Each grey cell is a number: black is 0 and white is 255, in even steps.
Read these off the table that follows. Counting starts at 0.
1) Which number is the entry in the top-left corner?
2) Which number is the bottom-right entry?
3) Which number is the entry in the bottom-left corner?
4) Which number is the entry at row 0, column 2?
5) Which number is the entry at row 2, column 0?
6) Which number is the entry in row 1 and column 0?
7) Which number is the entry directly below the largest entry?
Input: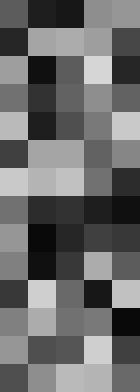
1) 92
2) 105
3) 79
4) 23
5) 158
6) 38
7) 142

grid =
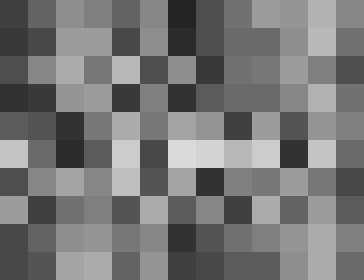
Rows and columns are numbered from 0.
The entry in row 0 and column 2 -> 142
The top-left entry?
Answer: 64
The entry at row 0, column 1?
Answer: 99
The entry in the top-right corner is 134
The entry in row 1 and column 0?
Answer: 57
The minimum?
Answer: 36
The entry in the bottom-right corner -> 106
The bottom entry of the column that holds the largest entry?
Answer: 64
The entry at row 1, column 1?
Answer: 72
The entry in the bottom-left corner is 72
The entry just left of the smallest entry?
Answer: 134
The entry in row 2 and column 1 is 134
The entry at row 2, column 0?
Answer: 78
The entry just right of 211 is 184
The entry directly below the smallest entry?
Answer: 43
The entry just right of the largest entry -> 211
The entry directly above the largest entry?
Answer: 164
